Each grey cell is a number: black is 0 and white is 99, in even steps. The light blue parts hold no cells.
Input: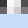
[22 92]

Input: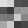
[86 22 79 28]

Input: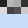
[13 26]

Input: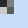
[16 36]

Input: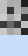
[75 21 76 75]

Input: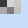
[22 48]

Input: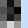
[40 19 26]
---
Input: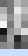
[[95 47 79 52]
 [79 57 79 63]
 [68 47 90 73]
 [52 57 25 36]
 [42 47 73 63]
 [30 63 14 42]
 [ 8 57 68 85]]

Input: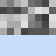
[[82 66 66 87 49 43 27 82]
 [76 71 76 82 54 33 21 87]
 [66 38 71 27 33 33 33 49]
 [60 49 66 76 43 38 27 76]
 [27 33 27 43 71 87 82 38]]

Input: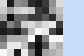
[[96 85 11 91 46  5 62 68 74]
 [85 11 56 51 17 11 23 56 85]
 [79 62 79 85 79 23 17 62 74]
 [62  5 40 40 23 23 35 17 68]
 [56 91 91 74 23  5 29 79 68]
 [40 68 68 68 96 11 51 96 96]
 [17 51 35 79 85 74 85 91 23]
 [11 17 11 35 74 96 91 29 11]]

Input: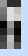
[[59 18 18]
 [47 86 74]
 [41 86 80]
 [30 69 30]
 [24 74 13]
 [13 47  2]
 [ 2 59  8]]

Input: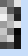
[[94 66 13]
 [82 34 18]
 [77 45  1]
 [66 82  7]
 [61 72 88]
 [40 51 88]
 [24 29  7]]

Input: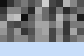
[[64 32 27 37 42 64 64 47 64 21 47 47]
 [58 37 58 21 32 58 64 27 52 21 64 32]
 [47 37 52 52 37 58 58 27 58 27 42 52]
 [32 70 75  6 37 58 42 27 70 42 58 11]
 [21 52 52 37 16 64 42 21 47 16 32 42]
 [ 6 21 37 47 32 42 80 27 21 70 52 32]]

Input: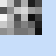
[[96 72 28 72  6 22]
 [90 72 33 67 12 28]
 [78 67 39 50 39 12]
 [55 61 45 45 50  6]
 [33 55 78 84 61 55]]

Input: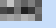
[[59 64 59 70 64 38]
 [54 76 49 38 49 33]
 [27 22 44 12 22 44]]
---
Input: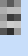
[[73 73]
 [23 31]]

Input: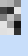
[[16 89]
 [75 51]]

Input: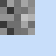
[[20 47]
 [57 41]]

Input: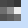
[[57 92]
 [36 43]]

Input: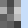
[[37 80]
 [48 73]]

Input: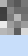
[[52 42]
 [48 71]]

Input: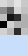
[[36 83]
 [ 8 18]]
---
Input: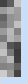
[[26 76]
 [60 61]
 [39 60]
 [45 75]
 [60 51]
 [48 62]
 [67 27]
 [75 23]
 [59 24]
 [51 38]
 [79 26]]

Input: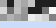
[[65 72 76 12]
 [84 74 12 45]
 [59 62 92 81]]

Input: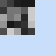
[[33 12 10]
 [21 46 79]
 [64 54 79]
 [57 15 73]
 [30 62 23]]

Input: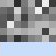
[[66 17 67 92]
 [42 82 56 30]
 [36 63 52 54]
 [34 47 61 72]
 [52 71 71 25]
 [27 19 50 75]]

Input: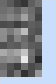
[[41 26 37]
 [43 39 42]
 [47 47 44]
 [29 24 37]
 [55 57 35]
 [54 51 31]
 [31 35 36]
 [66 64 44]
 [52 53 41]
 [41 24 29]
 [47 44 30]]

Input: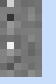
[[37 47 43]
 [49 48 51]
 [50 46 53]
 [44 52 46]
 [48 47 49]
 [42 41 52]
 [44 41 41]
 [51 50 40]
 [50 37 46]
 [42 51 43]
 [51 46 54]]

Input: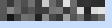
[[35 39 44 78 28 42 20 17]
 [34 41 33 24 47 38 14 88]
 [33 26 41 54 21 33 19 41]]

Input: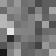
[[61 59 46 36]
 [41 54 32 36]
 [70 50 51 39]
 [71 44 51 63]
 [48 52 51 41]
 [49 40 46 48]
 [33 54 36 59]
 [10 64 40 44]]

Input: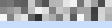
[[44 38 78 32 71 94 81 30]
 [53 66 74 86 77 48 64 82]
 [95 81 38 75 48 36 65 83]]
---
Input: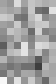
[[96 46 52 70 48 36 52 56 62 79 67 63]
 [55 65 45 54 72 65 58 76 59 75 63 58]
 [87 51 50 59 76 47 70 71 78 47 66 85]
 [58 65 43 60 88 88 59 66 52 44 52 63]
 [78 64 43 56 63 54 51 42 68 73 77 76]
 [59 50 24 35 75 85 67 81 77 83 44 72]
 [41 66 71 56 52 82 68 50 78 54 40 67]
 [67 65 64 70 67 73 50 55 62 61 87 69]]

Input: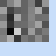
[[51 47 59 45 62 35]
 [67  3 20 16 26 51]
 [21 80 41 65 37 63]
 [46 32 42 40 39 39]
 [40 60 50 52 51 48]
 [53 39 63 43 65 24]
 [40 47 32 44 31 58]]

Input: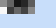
[[96 55]
 [24 39]
 [40  9]
 [26 15]
 [53 36]]

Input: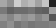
[[50 58 47 65]
 [56 52 38 56]
 [46 61 42 80]
 [50 56 42 68]
 [46 60 45 73]
 [48 52 39 63]
 [48 58 37 76]
 [51 33 62 13]]

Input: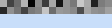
[[15 68]
 [56 26]
 [45 42]
 [26 70]
 [47  1]
 [51 54]
 [76 23]
 [42 65]
 [59  8]
 [57 57]
 [53 47]
 [30 78]
 [64 66]
 [56 13]
 [54 48]
 [62 53]]

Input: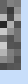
[[28 53 70 79 45 78 15 72 39 39]
 [33 47 49 33 32 56 68 29 23 50]
 [34 32 41 32 45 45 31 69 56 47]]

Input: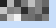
[[41 76 13]
 [79 50 71]
 [94 54 24]
 [45 17 48]
 [43 44 74]
 [35 51 50]
 [48 25 40]]
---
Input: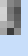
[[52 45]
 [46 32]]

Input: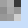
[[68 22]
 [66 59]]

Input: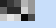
[[22 33]
 [16 16]]

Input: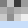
[[76 23]
 [60 68]]

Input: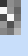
[[55 48]
 [57 39]]

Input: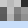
[[72 78]
 [74 50]]

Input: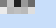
[[75 13]
 [72 74]]
